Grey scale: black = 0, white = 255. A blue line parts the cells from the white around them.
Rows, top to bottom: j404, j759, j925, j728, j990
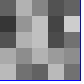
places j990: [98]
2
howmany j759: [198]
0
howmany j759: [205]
1
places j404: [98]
0 4
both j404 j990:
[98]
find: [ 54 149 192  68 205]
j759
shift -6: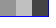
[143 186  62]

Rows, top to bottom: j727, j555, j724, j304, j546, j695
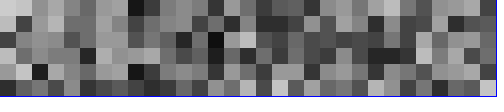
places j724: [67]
0 17 21 23 25
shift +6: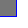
[124]
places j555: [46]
14 16 17 23 28
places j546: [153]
0 6 14 17 18 21 28
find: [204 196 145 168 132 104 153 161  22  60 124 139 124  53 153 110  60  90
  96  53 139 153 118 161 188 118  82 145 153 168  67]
j727
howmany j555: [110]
4
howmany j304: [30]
1

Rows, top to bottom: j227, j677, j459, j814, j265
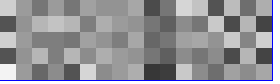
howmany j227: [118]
3
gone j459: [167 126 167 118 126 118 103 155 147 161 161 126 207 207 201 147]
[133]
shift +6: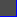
[81]
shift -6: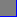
[120]
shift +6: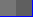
[124 101]
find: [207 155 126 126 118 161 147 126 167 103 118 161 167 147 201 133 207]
j459

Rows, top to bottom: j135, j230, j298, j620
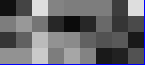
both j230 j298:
[53]
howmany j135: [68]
1
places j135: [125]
4 5 6
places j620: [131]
5
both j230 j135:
[125]

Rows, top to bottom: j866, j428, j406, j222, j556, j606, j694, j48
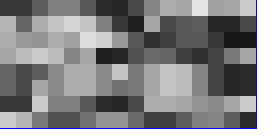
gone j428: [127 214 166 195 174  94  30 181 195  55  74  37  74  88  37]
[100]
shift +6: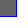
[106]
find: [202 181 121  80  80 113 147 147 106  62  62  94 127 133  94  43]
j48
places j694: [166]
11 14
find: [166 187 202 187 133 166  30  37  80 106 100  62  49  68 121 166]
j222
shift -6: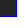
[31]
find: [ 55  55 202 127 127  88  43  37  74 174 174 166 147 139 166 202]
j694

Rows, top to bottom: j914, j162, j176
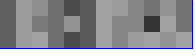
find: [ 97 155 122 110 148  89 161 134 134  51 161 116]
j162
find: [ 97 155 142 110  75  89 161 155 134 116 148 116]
j914
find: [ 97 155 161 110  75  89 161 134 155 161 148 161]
j176
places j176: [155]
1 8

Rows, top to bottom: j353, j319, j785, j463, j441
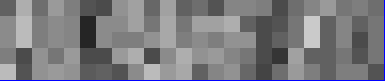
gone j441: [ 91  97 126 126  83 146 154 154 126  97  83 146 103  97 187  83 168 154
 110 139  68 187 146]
[133]
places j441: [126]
19 21 22
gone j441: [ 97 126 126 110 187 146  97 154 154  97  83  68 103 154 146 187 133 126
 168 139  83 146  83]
[91]
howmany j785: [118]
2

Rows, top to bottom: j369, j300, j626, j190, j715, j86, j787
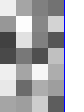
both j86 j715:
[173]
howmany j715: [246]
1

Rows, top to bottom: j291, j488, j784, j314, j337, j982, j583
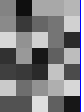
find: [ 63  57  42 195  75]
j337
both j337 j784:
[42]

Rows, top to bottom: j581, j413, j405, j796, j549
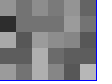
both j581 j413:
[115]
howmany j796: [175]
1
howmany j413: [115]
4
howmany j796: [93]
4
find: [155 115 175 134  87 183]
j549
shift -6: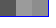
[ 81 149 135]

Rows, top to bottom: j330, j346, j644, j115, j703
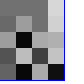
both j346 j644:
[157]
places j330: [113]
0 1 2
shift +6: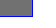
[119 119]
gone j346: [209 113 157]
[105]
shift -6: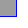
[151]

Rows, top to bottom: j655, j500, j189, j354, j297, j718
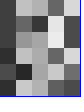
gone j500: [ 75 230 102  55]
[63]
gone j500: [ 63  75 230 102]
[55]
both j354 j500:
[102]

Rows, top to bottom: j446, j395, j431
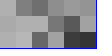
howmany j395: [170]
1
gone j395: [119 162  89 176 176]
[170]
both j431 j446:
[176]
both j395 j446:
[176]
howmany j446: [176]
1
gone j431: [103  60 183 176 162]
[52]

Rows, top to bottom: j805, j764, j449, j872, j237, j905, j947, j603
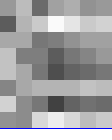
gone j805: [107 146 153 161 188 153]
[174]
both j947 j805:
[107]
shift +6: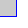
[208]
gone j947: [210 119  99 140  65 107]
[113]

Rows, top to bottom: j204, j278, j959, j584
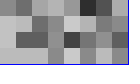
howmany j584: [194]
0
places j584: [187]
0 1 2 6
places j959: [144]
3 6

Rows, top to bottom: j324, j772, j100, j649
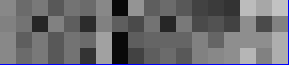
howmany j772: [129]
4
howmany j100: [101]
4
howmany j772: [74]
3
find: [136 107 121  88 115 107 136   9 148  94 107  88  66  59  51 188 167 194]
j324
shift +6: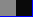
[142  15]
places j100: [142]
14 15 16

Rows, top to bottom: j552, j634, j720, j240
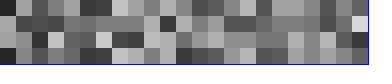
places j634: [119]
4 19
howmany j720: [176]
3
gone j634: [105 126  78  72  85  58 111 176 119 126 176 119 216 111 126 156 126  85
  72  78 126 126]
[168]
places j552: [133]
11 14 19 21
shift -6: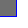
[105]
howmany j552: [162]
5
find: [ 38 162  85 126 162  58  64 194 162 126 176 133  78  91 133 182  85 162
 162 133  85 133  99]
j552

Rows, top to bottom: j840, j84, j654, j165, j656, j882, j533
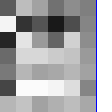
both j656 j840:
[162]
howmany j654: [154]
1

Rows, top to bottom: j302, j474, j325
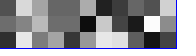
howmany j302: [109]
0
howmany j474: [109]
3

